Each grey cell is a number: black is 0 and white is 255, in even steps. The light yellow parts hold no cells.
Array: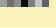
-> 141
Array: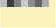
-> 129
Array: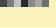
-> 195
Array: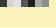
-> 227
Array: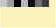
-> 1
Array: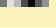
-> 184
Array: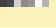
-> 209
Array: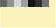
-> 214
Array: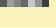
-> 131
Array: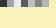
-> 236
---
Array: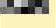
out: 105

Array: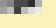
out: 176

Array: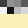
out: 90

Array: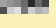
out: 67

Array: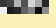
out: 39

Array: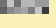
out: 154

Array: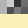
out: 108

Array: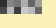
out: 159

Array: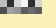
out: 215
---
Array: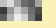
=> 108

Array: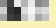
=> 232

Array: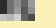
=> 141

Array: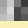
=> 202

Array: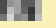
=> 91

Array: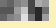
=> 71

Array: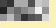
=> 81

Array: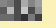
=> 170

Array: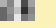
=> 218
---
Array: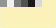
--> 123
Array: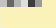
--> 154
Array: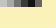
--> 101
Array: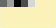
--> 104
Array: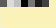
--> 64
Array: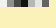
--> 99
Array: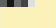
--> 97
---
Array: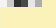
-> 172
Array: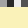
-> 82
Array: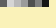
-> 21
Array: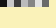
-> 106
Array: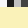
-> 66
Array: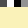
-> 146
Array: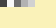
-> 209
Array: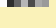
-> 154
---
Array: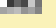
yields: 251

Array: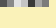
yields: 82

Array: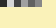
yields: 42

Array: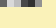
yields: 100

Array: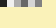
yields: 33

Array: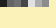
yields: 30

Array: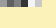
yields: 156

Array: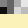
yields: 129
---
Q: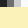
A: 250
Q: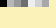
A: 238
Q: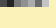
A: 196
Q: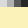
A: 218
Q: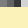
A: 211
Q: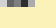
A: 210
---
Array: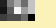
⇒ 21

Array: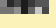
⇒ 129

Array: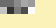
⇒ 108

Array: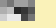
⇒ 175

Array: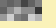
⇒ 98

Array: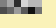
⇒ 127
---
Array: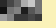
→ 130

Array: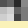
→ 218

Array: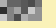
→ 131

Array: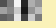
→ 110

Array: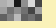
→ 129

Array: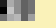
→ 171

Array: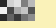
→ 99
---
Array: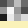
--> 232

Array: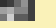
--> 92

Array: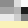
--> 234

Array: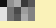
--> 88

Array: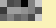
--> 115

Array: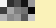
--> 153

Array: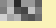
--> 95

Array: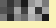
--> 177

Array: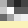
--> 164
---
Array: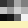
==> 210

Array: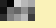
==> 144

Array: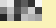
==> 205

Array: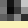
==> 56

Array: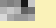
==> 98

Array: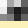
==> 27

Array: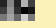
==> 6

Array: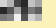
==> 121

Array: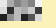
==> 203

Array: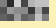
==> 168
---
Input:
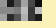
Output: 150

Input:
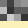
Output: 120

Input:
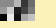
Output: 138

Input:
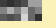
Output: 61

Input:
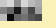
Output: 200

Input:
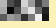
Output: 182

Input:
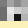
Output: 123

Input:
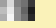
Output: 160
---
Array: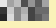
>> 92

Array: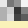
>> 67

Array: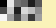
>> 57

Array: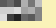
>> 90

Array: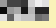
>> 109

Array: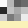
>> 154

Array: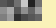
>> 87

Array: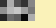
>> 10
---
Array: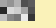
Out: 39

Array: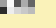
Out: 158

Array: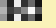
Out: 179

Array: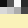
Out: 15

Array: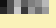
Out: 16

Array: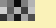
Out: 207

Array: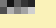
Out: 118
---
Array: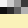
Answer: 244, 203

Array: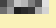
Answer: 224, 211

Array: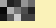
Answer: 201, 175

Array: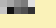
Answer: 225, 196

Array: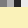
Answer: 235, 180

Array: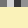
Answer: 213, 145

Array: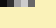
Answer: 204, 164

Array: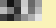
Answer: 226, 214

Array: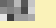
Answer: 227, 211
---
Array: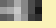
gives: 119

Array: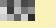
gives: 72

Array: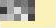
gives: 166

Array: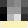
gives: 124

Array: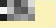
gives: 160

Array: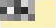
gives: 138

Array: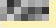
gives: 48

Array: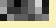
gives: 78

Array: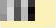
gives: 201
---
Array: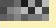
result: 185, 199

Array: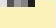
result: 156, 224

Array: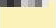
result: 204, 232

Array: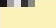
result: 231, 231

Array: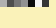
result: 146, 245

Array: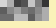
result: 124, 213
